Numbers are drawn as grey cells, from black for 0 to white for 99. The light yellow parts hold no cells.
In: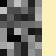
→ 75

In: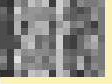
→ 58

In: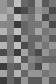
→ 75

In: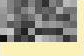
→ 40

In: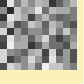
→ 49

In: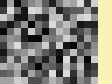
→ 3
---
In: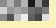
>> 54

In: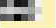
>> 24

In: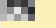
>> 67

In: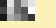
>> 15

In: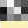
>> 71

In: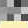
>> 49

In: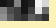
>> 8

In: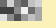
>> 42

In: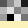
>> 33
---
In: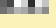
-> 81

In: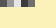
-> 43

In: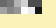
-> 81

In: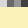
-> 41

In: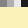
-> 51

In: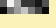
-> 65

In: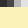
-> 28

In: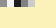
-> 56

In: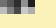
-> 67

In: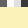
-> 38
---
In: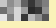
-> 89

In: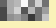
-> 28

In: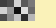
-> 29

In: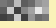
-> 25

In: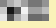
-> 89

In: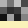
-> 7

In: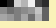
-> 64

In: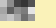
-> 70

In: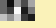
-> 75
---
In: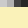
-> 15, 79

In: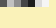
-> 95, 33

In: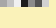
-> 81, 65

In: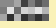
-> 42, 64

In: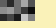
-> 32, 16

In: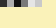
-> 78, 18

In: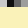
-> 61, 78
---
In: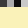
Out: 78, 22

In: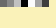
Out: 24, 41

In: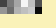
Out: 31, 58

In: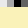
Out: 38, 91

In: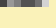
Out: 82, 26

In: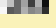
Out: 6, 96

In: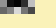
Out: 74, 40

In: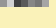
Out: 64, 58

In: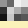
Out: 88, 7
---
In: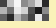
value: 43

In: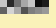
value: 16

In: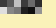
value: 35

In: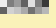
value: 49

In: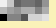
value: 62

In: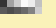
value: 63

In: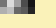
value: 85

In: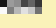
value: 60
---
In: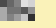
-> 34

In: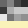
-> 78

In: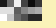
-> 62

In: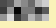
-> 18

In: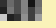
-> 25

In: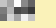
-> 33

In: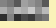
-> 57

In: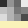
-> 46
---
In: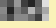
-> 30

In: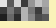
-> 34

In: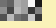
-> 38

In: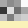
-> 54

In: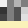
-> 49

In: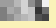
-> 61
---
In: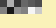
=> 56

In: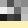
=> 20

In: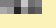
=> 14

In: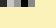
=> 59

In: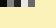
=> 14

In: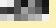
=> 47

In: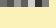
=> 59

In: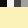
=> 27

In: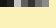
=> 76
